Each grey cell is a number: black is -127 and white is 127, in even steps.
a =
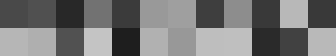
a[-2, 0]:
-54
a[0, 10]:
56
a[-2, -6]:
31
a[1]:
[54, 47, -46, 68, -97, 49, 24, 62, 63, -85, -62, 57]
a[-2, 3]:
-13
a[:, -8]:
[-68, -97]

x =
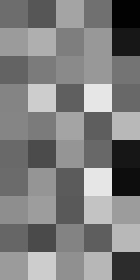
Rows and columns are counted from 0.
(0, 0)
-18
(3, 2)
-32
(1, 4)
-104
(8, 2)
3
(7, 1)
29
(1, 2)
-1
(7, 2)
-38
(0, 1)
-41
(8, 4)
56
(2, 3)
24
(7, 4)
28
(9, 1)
77
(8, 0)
-25
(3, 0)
4

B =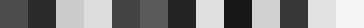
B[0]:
-51
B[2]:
76
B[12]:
117

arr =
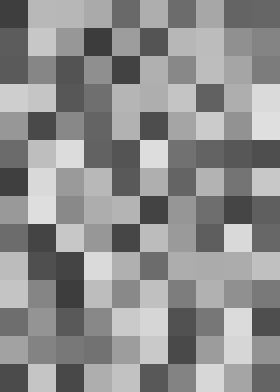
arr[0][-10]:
-65
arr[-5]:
[60, -48, -59, 90, 48, -19, 45, 43, 44, 64]
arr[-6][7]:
-33
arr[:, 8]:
[-27, 16, 37, 46, 18, -40, -11, -58, 89, 44, 16, 91, 86, 37]
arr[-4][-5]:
64
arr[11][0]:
-17
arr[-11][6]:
68
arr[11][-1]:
-49
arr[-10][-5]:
-50
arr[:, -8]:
[55, 23, -44, -40, 8, 92, 26, 9, 71, -59, -66, -38, -7, -55]
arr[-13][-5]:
-43
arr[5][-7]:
-29
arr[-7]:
[25, 94, 9, 45, 52, -60, 22, -17, -58, -32]
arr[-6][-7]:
23
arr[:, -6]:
[-22, 29, -61, 53, 50, -43, -38, 52, -57, 48, 9, 74, 29, 66]
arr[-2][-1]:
19
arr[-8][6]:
-27
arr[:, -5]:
[46, -43, 48, 46, -50, 93, 47, -60, 60, -19, 64, 86, 73, -39]
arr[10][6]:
-2
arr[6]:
[-64, 89, 26, 56, -38, 47, -27, 51, -11, 72]
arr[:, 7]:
[39, 60, 61, -30, 75, -28, 51, -17, -33, 43, 49, -8, 28, 87]
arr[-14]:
[-65, 56, 55, 42, -22, 46, -19, 39, -27, -25]
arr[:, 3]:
[42, -67, 15, -16, -27, -29, 56, 45, 23, 90, 61, 8, -13, 46]
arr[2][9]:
-3
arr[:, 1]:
[56, 71, 6, 69, -54, 62, 89, 94, -59, -48, 5, 20, 3, 69]

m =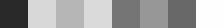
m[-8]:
-86
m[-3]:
23
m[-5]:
90
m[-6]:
54

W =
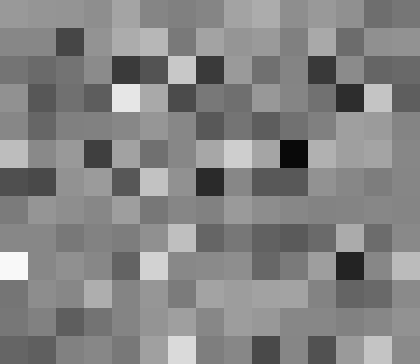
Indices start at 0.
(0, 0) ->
25
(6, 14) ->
6
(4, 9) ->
-34
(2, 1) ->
-21
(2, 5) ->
-44
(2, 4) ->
-69
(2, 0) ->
-11
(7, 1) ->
21
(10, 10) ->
35
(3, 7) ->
-7
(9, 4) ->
-28
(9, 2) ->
16
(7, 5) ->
-8
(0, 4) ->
36
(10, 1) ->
13
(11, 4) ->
4
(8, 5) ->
16
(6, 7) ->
-85
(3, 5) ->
41
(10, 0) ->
-10
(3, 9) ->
24
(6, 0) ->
-48
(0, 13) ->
-17
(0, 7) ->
5
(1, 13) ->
16
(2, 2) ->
-12
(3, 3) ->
-34
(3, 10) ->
5
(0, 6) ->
0
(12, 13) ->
68
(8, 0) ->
7
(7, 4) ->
30
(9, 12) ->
-92
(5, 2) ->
25
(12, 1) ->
-32
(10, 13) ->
-22
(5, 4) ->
34

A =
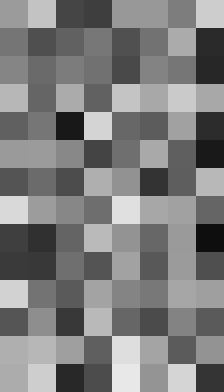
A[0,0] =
27
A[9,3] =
-43
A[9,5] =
-39
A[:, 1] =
[67, -48, -21, -26, -9, 27, -20, 28, -79, -71, -12, 14, 55, 78]
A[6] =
[-43, -20, -51, 47, 18, -76, -33, 56]
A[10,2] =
-37
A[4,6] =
33
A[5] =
[26, 27, 8, -59, -16, 41, -32, -102]
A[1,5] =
-13
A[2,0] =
5
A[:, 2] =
[-58, -30, -3, 43, -103, 8, -51, 7, -27, -16, -37, -71, 31, -87]
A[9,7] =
-48
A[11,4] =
-25
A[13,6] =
85
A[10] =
[82, -12, -37, 35, 4, -7, 38, 31]
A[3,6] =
74
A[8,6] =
26
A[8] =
[-64, -79, -27, 58, 19, -24, 26, -113]
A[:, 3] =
[-65, -8, -14, -30, 84, -59, 47, -17, 58, -43, 35, 57, -32, -51]
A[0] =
[27, 67, -58, -65, 24, 24, -2, 77]
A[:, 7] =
[77, -85, -88, 40, -83, -102, 56, -26, -113, -48, 31, -37, 19, -75]
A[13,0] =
44
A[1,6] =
43
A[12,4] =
94
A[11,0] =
-42
